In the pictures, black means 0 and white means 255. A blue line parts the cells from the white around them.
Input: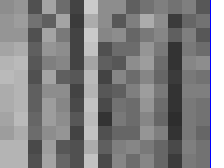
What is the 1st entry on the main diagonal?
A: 141
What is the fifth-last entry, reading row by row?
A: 134
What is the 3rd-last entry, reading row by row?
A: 59
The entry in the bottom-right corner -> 114
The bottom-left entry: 180
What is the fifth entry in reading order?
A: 108
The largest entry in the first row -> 202
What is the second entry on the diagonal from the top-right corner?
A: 102
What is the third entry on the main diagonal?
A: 80
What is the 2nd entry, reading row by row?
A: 149
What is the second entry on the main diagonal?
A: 157
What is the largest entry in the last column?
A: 141
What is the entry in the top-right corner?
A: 87
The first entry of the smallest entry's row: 164
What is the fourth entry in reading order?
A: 164
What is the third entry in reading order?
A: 80
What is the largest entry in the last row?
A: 194
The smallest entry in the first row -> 67
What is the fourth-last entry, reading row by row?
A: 102
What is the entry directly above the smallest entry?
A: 51

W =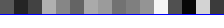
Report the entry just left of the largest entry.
148
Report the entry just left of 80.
245
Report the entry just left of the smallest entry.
80

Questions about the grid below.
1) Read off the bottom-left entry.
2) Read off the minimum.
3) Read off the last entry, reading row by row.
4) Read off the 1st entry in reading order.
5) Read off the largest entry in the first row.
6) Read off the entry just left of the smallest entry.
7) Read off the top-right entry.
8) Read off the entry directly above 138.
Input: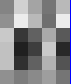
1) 144
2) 32
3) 117
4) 132
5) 209
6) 193
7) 185
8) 97

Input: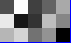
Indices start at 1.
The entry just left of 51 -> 23
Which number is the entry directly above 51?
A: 64
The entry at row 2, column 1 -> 233
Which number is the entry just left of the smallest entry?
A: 147
